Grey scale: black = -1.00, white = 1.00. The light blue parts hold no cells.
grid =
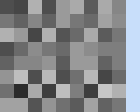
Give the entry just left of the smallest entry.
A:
-0.12
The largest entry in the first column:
0.39
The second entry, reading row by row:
-0.45
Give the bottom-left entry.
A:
0.27
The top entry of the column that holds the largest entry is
0.33
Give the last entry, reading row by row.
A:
-0.07
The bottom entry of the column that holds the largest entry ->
-0.23
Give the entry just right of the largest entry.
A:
0.39
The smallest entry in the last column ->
-0.17
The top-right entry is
0.05
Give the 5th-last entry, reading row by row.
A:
-0.12
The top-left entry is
-0.39
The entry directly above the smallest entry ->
0.49
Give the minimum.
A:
-0.66
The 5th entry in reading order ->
0.21

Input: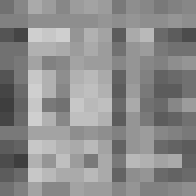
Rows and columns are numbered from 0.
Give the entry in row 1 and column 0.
0.01
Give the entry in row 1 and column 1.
0.01
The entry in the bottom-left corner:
-0.11
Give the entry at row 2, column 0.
-0.34
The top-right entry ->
0.06
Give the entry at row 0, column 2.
0.33
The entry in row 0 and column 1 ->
0.06
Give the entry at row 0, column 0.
-0.11
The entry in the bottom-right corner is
0.11
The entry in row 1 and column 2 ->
0.11
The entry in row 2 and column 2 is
0.62

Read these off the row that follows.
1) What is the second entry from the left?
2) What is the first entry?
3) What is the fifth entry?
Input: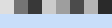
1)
-0.09
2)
0.74
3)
0.24

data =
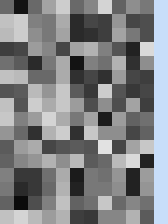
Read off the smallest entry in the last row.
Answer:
-0.56
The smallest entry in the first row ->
-0.85
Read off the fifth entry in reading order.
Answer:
0.61
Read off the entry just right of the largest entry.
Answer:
-0.45
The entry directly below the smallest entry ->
0.66
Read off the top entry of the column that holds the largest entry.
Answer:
0.66
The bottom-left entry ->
0.51
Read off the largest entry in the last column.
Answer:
0.71
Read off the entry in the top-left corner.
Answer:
-0.18
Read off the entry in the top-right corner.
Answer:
-0.06
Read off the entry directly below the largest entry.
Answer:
-0.18
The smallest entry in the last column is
-0.73
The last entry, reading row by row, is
-0.29
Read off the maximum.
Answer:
0.77
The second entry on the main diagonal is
0.61
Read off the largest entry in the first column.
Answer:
0.56
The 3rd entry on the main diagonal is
0.11
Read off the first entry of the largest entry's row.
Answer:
-0.29
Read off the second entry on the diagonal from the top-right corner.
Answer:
-0.45
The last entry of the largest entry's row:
0.56
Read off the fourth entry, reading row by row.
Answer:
0.28
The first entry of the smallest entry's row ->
-0.23

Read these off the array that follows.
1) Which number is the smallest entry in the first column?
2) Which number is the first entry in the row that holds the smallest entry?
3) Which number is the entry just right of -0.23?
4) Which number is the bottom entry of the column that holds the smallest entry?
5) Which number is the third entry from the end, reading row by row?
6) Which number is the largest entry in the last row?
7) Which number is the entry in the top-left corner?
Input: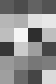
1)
-0.58
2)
0.49
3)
-0.35
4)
-0.46
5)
-0.18
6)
0.71
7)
-0.29

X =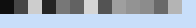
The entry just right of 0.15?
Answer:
0.10
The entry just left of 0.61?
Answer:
-0.46
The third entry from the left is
0.61
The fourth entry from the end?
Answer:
0.15

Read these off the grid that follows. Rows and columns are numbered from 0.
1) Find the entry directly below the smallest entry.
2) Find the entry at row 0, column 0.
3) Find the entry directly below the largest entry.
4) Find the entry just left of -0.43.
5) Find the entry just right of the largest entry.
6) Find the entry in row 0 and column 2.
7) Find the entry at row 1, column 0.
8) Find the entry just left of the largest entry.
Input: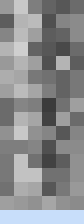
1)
-0.48
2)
0.20
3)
0.41
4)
-0.32
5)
-0.22
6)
-0.01
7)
-0.27
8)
0.41

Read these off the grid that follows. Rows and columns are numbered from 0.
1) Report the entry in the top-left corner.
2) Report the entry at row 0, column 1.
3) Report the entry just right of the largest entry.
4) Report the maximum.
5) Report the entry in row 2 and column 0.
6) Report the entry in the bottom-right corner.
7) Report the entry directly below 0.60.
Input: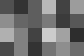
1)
-0.37
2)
-0.60
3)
0.27
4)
0.60
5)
0.38
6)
-0.15
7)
-0.09

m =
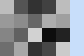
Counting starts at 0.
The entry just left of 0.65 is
-0.24
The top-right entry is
0.48
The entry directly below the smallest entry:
-0.44
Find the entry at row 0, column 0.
0.48
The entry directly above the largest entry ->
-0.19
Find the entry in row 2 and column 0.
0.04

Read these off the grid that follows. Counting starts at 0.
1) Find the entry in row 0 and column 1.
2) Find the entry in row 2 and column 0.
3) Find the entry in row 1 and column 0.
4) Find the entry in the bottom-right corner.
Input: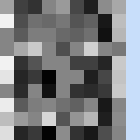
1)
-0.50
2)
0.04
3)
0.90
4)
0.04

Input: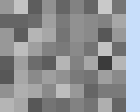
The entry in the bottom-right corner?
-0.21
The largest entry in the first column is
0.42
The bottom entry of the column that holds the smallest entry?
0.37
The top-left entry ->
0.19
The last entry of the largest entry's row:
-0.09
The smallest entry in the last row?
-0.32
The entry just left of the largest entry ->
-0.21
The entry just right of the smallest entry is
0.42
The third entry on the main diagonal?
0.42
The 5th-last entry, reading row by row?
-0.15
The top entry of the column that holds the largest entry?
0.58
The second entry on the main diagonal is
-0.21
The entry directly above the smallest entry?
0.53
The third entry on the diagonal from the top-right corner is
0.08
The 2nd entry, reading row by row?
0.53
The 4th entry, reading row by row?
0.14
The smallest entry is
-0.54
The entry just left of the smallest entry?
0.31

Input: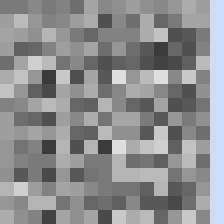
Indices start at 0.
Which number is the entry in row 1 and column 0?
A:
0.24
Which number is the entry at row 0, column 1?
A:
-0.04
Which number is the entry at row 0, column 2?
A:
0.07
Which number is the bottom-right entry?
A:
0.07
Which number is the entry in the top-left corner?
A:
-0.04
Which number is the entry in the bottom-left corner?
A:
0.35
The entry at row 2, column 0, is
0.29
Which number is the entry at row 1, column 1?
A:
0.46
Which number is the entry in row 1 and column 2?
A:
0.18
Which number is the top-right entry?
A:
0.24
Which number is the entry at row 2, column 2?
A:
0.13

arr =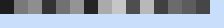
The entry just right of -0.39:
0.44
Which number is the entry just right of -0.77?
-0.05
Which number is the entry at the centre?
0.33
